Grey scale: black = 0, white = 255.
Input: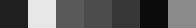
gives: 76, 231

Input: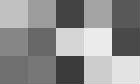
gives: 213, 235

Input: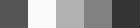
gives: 177, 250

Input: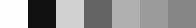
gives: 99, 254

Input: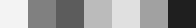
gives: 187, 243

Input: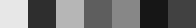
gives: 94, 231

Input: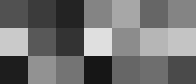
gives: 223, 223

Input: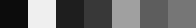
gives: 56, 239
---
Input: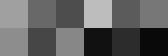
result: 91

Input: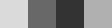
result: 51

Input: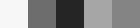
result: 166

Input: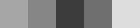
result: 111

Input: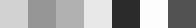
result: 253

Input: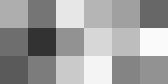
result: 160

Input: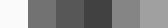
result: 133

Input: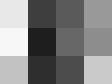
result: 90
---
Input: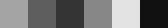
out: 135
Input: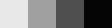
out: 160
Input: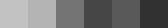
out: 70
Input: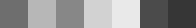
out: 233
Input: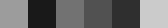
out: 81
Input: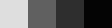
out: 96
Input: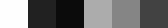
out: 172
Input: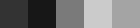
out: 122
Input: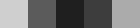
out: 31
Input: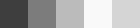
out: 187
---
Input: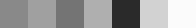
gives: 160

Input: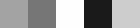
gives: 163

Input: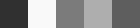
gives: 123

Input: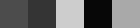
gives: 76

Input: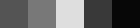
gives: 84

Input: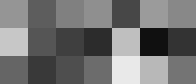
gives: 108

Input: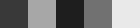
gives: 113

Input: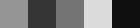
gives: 116

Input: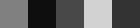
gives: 72

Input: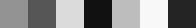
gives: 147
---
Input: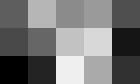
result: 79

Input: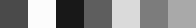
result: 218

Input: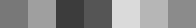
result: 218

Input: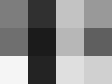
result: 111

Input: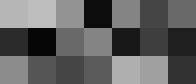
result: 132

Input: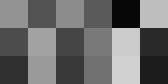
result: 7

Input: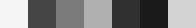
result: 48

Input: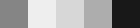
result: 24

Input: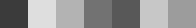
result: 88

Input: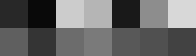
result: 25
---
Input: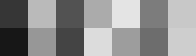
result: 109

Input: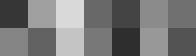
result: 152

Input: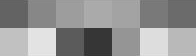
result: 221

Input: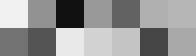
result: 69

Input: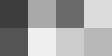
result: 204

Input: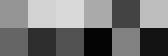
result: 129

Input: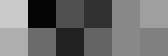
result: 136

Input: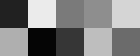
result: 190
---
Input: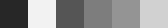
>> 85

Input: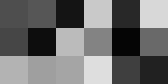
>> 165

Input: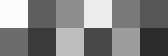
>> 189

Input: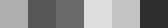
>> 106

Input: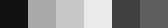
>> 200

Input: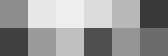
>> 191

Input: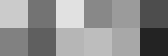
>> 182

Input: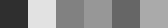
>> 129

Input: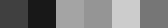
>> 164
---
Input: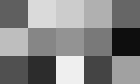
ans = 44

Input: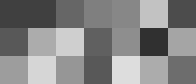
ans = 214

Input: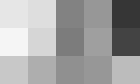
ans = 174

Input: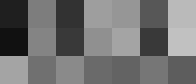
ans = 112

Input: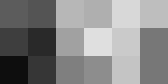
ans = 54

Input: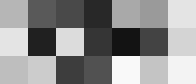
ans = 204
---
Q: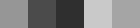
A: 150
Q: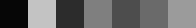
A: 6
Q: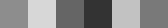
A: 141
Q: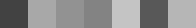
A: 66
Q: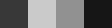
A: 56
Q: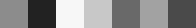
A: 140
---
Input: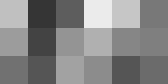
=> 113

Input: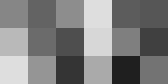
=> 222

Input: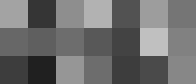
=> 61

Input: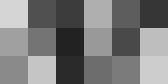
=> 138

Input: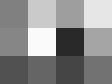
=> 81

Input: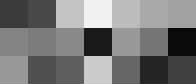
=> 153

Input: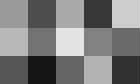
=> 84

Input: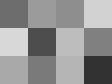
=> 169
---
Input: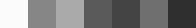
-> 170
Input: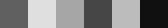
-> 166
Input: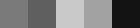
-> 201
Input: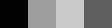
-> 201
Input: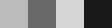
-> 213
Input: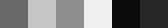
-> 142
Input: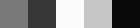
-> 251
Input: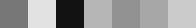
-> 18
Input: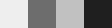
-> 193
